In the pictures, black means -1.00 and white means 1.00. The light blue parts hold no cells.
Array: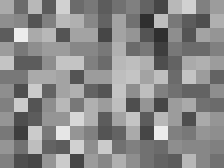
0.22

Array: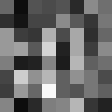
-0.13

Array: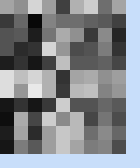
0.29

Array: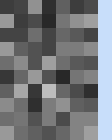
-0.41

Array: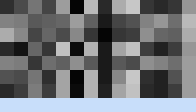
0.18

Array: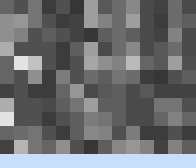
-0.42
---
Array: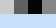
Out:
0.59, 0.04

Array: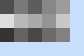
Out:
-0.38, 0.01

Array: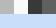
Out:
0.44, -0.25

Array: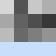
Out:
0.68, 0.15

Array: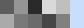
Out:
-0.27, 0.00

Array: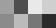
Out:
0.25, -0.66

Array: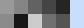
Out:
0.20, -0.34
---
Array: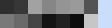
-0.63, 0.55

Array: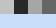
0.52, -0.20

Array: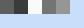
-0.26, 0.18

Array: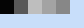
-0.97, 0.06

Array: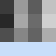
-0.54, 0.36

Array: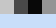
0.55, 0.16
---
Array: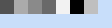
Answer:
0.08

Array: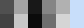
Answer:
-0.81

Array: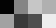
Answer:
0.55

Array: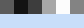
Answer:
-0.52

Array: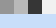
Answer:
-0.58

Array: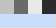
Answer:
0.83

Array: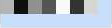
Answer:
0.13

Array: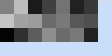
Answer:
-0.80

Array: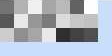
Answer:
0.88
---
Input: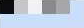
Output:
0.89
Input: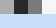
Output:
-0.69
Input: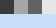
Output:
0.31
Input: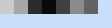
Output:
-0.50
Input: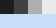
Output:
-0.49
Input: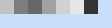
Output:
0.64
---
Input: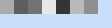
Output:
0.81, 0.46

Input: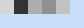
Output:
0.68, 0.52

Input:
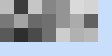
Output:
0.71, 0.66

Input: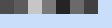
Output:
0.55, -0.05

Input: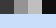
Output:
0.50, 0.16

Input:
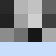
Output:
0.62, 0.52
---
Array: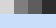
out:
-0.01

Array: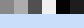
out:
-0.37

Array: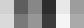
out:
-0.26

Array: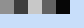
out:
-0.24

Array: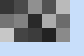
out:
-0.58

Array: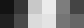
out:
-0.58

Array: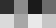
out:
-0.16

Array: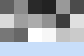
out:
-0.53

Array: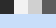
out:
0.63

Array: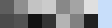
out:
-0.59
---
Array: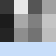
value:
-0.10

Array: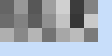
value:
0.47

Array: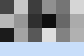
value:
0.02

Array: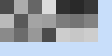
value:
0.56

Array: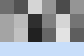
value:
0.78

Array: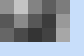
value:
-0.48

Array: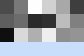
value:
0.11

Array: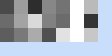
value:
1.00

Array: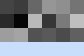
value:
-0.41
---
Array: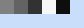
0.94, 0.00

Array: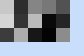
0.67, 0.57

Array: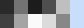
0.96, 0.72

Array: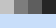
0.53, -0.02

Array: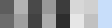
0.80, 0.69

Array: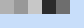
0.56, 0.39

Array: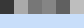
0.49, 0.33

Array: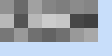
0.60, 0.55

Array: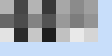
0.83, 0.78
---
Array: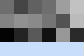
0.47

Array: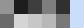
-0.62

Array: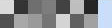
-0.70

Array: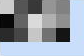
0.12

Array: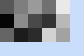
0.44

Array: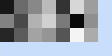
0.12

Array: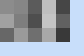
-0.24

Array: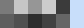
-0.54

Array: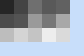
0.32

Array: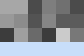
-0.29
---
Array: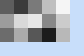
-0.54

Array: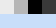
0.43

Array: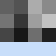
-0.35

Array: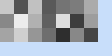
-0.35

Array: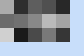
-0.64

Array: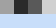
-0.67

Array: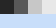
-0.31
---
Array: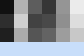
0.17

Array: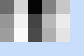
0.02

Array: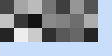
0.18

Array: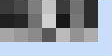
-0.11

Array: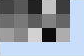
0.53

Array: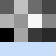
-0.15

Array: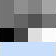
0.02

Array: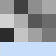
0.11

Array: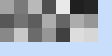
-0.76

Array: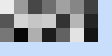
0.05
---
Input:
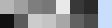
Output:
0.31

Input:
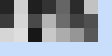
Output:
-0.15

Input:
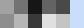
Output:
-0.55

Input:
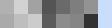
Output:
0.10

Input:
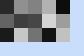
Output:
-0.45

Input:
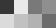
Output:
0.51

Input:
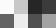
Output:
0.86

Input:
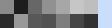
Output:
-0.01

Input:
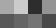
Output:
-0.21

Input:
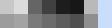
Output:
-0.27
